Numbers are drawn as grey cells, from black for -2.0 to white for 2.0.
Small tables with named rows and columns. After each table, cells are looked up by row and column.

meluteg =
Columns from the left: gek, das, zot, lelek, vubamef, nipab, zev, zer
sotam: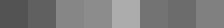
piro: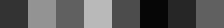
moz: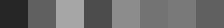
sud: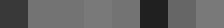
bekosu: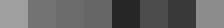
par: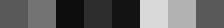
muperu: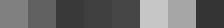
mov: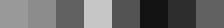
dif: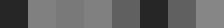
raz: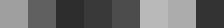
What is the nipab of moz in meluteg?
-0.2
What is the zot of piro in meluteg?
-0.5
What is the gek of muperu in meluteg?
0.0
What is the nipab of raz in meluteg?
0.9
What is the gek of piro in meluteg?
-1.2
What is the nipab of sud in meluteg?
-1.5

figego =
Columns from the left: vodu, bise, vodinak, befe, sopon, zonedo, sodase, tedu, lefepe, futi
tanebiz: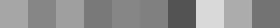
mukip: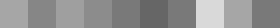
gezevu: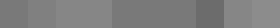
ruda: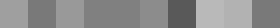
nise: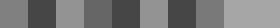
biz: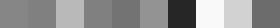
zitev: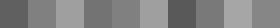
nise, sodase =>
-0.9
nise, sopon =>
-0.9
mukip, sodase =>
-0.1
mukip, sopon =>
-0.1
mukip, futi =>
-0.1
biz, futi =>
-0.3
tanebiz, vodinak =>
0.5
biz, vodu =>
0.1
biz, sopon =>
-0.2
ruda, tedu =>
0.9
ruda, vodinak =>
0.4
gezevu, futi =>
0.2
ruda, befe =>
0.0
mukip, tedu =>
1.4
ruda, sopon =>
0.0

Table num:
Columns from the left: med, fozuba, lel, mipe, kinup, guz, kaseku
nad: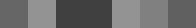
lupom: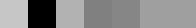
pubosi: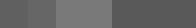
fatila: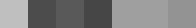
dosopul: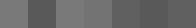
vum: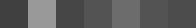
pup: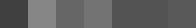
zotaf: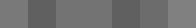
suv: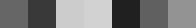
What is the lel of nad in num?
-1.0
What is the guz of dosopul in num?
-0.6
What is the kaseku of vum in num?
-0.8
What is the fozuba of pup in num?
0.1
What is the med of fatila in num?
1.0
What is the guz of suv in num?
-0.5
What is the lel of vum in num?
-0.9
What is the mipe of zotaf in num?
-0.2
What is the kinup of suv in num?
-1.5
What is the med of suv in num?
-0.4
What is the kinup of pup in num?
-0.7
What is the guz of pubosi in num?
-0.6
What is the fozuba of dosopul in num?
-0.6
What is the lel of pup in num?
-0.4
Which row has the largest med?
lupom

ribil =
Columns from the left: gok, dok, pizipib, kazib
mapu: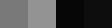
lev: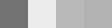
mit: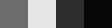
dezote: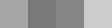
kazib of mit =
-1.9
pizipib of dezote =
0.1
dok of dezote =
-0.1
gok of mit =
-0.3
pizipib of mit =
-1.3
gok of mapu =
-0.1
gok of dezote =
0.6
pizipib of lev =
0.9
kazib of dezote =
1.2
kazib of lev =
0.8
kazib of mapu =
-1.8
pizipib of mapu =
-1.9
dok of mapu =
0.3
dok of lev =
1.7
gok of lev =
-0.2
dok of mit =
1.6
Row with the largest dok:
lev

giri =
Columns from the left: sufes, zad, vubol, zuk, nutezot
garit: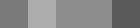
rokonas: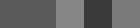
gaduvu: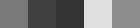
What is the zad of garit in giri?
0.7
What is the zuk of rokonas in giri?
-1.1
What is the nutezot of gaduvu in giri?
0.2
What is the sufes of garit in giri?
-0.1
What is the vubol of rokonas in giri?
0.1
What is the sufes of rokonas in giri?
-0.6
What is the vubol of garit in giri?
0.2
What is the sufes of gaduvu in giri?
-0.1
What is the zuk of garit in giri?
0.2
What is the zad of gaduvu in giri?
-1.0
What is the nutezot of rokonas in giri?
-0.1
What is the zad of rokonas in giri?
-0.6
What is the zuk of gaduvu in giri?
1.5

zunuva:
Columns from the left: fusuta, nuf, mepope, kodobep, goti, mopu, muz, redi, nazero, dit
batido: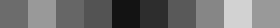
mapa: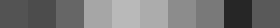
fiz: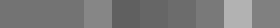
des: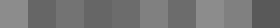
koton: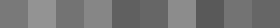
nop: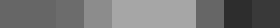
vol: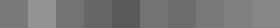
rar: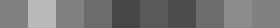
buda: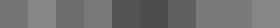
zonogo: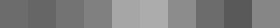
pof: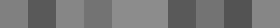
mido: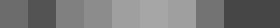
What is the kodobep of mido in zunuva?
0.2
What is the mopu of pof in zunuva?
0.2
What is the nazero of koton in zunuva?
-0.2
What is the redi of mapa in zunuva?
-0.1
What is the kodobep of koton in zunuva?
0.1
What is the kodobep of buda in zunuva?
-0.1
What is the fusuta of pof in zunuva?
0.0
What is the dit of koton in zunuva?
-0.4
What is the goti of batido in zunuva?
-1.7
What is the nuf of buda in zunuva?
0.1
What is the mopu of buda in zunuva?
-0.8
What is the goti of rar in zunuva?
-0.9
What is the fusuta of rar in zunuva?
0.0
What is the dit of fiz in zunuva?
0.0

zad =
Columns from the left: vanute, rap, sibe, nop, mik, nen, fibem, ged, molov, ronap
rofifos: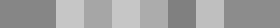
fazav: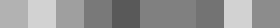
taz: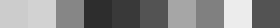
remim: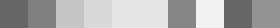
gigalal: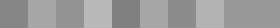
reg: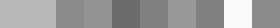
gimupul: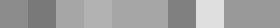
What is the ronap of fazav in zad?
0.2
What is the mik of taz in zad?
-1.1
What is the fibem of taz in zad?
0.6
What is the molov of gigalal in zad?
0.4
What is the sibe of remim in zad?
1.1
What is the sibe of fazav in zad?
0.5
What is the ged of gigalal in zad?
0.8
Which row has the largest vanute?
taz

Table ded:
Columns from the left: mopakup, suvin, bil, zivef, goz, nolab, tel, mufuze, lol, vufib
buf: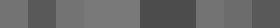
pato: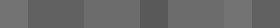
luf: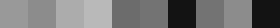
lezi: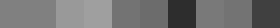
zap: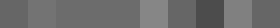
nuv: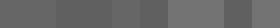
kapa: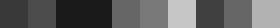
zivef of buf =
-0.1
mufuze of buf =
-0.2
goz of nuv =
-0.4
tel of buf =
-0.8
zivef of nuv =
-0.5
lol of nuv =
-0.5
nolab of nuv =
-0.5
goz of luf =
-0.3
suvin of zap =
-0.2
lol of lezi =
-0.2
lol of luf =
0.2
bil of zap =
-0.3
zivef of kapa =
-1.6
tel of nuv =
-0.2

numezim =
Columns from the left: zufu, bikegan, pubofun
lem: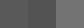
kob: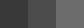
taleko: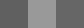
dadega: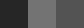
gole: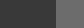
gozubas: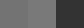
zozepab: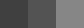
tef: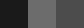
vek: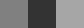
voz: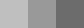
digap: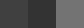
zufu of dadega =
-1.4
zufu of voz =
1.0
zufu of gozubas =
-0.2
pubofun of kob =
-0.3
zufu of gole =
-1.1
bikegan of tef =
-0.3
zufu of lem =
-0.6
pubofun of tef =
-0.8
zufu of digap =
-1.0
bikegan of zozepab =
-0.7
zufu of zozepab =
-1.0
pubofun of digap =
-0.2
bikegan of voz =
0.4
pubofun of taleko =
-0.4
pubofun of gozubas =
-1.2
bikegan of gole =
-1.1

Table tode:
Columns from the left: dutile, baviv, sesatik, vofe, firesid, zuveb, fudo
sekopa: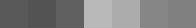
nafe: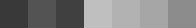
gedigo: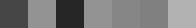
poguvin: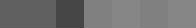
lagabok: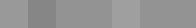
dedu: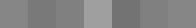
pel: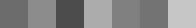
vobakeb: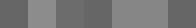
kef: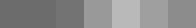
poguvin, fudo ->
0.1
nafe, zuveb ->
0.6
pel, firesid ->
0.0
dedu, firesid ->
-0.2
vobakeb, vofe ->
-0.4
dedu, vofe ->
0.5
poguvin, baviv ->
-0.5
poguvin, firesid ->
0.1
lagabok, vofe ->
0.3
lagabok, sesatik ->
0.3
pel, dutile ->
-0.3
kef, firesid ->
0.9
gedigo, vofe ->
0.3
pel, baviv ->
0.2
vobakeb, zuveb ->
0.1
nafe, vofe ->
1.0
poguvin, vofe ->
0.0
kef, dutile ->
-0.3

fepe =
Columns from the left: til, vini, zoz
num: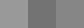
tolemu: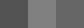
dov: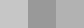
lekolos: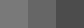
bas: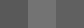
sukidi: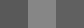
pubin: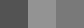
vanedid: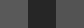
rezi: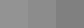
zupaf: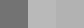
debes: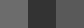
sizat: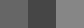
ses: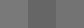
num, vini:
-0.2
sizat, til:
-0.4
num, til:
0.4
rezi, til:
0.3
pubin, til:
-0.7
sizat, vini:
-0.9
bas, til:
-0.6
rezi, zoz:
0.0
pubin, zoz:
-0.1
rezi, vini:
0.2
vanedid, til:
-0.6
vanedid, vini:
-1.4
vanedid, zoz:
-0.7
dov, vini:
0.4
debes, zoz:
-0.6
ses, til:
-0.1
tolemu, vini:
0.0
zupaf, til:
-0.2
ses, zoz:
-0.2
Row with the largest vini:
zupaf

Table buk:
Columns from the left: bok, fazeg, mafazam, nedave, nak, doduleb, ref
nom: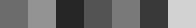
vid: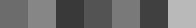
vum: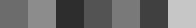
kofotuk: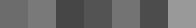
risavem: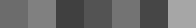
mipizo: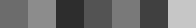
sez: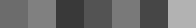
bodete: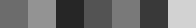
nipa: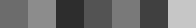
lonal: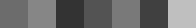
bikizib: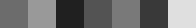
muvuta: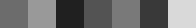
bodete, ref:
1.3
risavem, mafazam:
-1.0
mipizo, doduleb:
-1.0
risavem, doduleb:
-0.9
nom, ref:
1.3
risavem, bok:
-0.3
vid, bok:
-0.3
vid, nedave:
-0.7
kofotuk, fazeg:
-0.1
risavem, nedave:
-0.7
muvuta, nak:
-0.1
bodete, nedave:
-0.7
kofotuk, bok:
-0.3

